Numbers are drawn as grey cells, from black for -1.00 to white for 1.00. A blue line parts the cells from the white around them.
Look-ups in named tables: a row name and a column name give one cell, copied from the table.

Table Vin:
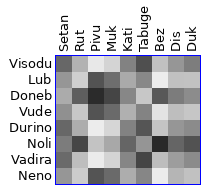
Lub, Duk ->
0.52
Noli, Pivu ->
0.53
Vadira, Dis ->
0.23
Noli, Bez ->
-0.68
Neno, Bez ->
0.85
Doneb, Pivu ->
-0.66
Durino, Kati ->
0.02
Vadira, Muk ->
0.66
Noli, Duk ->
-0.36
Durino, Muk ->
0.68
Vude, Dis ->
0.49
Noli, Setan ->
-0.03
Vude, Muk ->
-0.17
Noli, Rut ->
-0.45
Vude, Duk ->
0.55
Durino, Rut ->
0.36
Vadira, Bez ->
0.48
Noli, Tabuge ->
0.17
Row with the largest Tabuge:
Doneb

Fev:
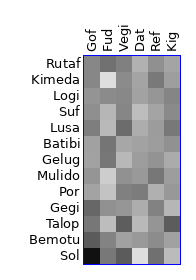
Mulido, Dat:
0.20
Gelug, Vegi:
0.44
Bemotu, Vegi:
0.26
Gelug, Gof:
0.27
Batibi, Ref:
0.23
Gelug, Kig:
0.34
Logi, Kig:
0.04
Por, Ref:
0.38
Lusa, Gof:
-0.01
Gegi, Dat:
0.36
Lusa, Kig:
-0.06
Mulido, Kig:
0.23
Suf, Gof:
0.12
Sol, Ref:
-0.12

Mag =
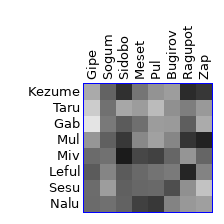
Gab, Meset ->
-0.13
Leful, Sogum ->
0.04
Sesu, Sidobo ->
-0.25
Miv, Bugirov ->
-0.20
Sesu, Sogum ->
0.23
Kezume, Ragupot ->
-0.66
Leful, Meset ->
-0.18
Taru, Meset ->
0.22
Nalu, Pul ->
-0.56
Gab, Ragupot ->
-0.26
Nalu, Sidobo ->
-0.23
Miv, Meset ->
-0.44
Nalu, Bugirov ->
0.03
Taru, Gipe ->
0.60
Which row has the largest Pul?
Taru

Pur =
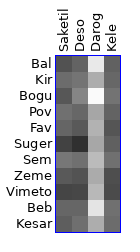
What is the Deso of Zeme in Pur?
-0.35
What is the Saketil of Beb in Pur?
-0.20
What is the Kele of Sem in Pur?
-0.12
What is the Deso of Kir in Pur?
-0.09
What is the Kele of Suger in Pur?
-0.25
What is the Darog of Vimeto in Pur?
0.44
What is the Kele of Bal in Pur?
-0.24
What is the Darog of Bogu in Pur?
0.96

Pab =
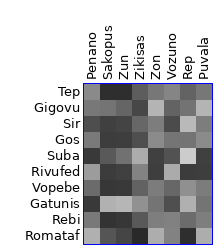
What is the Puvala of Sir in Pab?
-0.02
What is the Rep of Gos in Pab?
-0.09
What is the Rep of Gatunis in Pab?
0.38
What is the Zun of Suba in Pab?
-0.11
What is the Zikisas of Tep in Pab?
-0.27
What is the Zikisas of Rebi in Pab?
-0.30
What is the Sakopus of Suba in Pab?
-0.30
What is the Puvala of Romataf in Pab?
0.36
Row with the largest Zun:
Gatunis

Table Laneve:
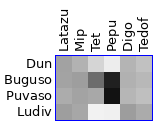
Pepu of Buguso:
-0.75
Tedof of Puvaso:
0.50
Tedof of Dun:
0.51
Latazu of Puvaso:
0.35
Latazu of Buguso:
0.28
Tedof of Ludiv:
0.34
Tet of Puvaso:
0.32
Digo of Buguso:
0.39
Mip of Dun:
0.40
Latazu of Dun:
0.27
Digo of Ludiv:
0.23
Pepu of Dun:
0.86
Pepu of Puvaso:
-0.86
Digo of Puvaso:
0.43
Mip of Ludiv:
0.31
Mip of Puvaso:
0.28
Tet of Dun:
0.67
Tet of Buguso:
-0.15

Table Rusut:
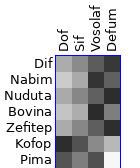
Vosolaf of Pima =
-0.37
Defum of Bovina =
-0.01
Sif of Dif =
0.09
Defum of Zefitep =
-0.64
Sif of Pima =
-0.01
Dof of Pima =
-0.34
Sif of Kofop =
-0.36
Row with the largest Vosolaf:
Kofop

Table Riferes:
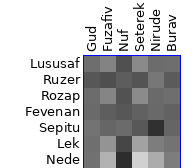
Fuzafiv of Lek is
0.16
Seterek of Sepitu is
-0.31
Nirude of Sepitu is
-0.62
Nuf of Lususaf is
-0.37
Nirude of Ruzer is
-0.07
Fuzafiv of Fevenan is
-0.26
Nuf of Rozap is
-0.36
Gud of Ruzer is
-0.32
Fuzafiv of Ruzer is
-0.38
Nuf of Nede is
-0.65
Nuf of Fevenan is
-0.32
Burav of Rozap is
-0.14
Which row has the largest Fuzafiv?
Nede

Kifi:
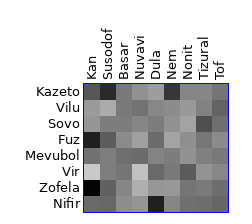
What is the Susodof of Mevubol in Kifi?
-0.01
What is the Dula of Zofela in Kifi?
0.18
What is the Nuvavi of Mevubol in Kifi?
-0.16
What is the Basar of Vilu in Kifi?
-0.05
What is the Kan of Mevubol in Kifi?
-0.11
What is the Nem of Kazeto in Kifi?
-0.57
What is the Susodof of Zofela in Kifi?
-0.24
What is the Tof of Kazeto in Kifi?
-0.08
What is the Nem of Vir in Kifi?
-0.05
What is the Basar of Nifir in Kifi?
0.11
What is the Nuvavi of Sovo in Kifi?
0.05
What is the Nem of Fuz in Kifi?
0.28
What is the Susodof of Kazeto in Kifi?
-0.67
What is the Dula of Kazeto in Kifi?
0.23
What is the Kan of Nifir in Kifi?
-0.18
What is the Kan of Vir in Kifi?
0.58

